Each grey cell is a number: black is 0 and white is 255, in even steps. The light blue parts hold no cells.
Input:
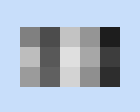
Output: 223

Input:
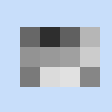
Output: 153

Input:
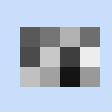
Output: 200

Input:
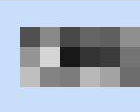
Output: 52

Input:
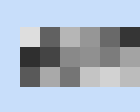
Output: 144

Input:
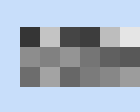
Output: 117

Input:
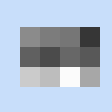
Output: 75
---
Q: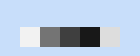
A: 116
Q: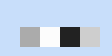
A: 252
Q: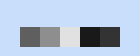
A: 142
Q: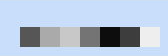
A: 170
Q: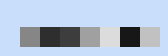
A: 46
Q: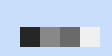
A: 136
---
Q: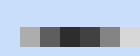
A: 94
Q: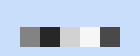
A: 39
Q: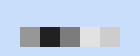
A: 33
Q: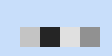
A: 37
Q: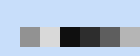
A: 217
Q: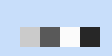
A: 89
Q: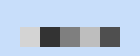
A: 51
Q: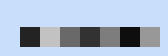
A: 194
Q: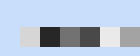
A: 39
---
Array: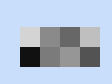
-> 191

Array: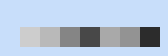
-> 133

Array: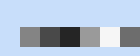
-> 73

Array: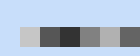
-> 86

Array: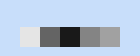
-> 229

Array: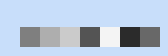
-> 203
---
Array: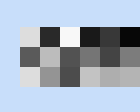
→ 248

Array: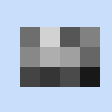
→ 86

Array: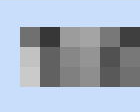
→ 156

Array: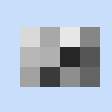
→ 231

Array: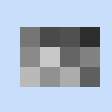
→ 80

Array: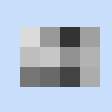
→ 51

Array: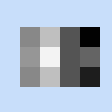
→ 84

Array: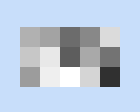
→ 108

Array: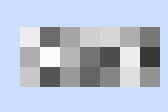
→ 165
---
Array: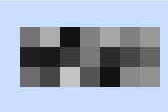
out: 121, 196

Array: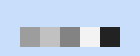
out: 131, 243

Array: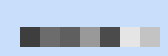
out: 153, 229

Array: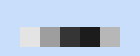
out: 53, 228

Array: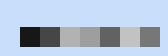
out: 158, 194

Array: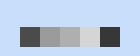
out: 175, 213

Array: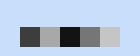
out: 19, 197

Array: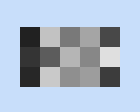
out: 181, 223
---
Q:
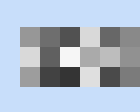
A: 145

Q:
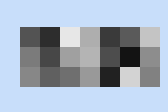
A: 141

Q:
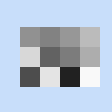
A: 173

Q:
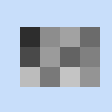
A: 128

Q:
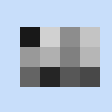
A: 182

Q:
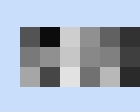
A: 63

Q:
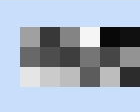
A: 147

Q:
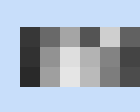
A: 68
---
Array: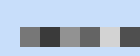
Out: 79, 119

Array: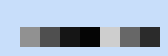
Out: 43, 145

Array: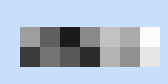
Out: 251, 59

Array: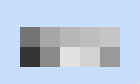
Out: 197, 53

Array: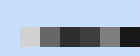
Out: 24, 209

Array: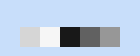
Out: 151, 214

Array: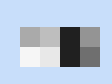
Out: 148, 246

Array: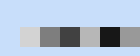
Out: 153, 211

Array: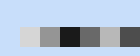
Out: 77, 214

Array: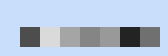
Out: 112, 77
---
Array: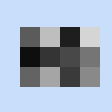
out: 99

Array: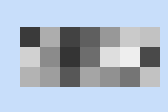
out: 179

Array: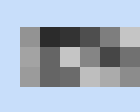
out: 155

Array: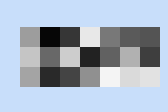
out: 164

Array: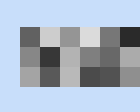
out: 164

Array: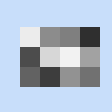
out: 98
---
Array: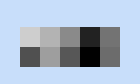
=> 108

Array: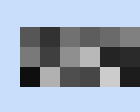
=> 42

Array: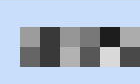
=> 73

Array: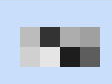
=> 93

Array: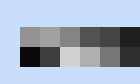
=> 47

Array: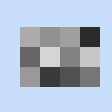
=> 199

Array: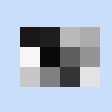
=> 148

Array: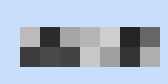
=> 174
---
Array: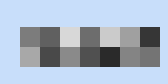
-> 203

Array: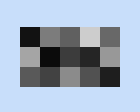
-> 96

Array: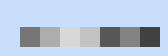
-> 87

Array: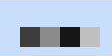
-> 140

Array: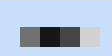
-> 23

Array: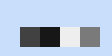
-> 23

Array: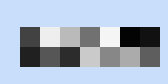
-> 245
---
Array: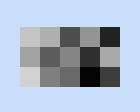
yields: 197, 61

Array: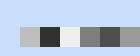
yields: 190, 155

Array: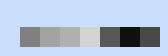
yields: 128, 72

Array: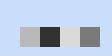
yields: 185, 122

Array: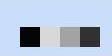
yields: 5, 49

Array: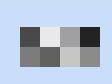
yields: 73, 139

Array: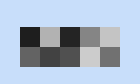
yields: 30, 113

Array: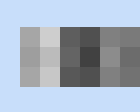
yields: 166, 114
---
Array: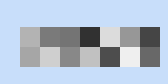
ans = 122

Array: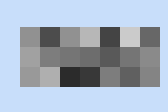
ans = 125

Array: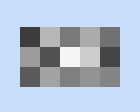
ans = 82

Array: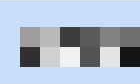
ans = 185

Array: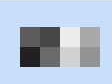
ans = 70

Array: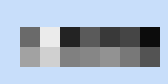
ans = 235

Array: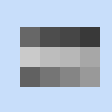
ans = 189

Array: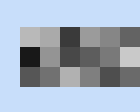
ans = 148

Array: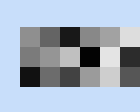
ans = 149
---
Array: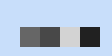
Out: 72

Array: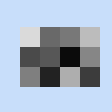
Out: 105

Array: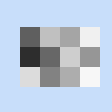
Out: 192

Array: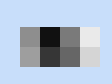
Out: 17

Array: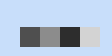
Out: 140

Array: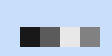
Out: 91

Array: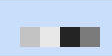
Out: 232
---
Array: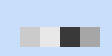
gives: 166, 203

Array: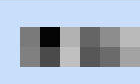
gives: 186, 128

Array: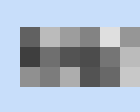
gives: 150, 144

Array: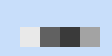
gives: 163, 233

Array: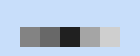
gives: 207, 131

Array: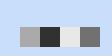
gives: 113, 170

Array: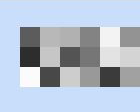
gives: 147, 251

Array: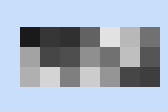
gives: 113, 176

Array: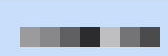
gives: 75, 155
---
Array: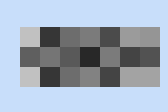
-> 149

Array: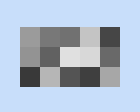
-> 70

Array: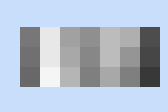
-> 77

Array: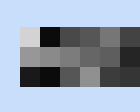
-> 67

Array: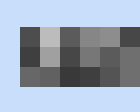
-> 71

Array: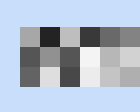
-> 131

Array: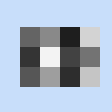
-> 211

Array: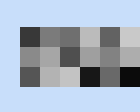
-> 201
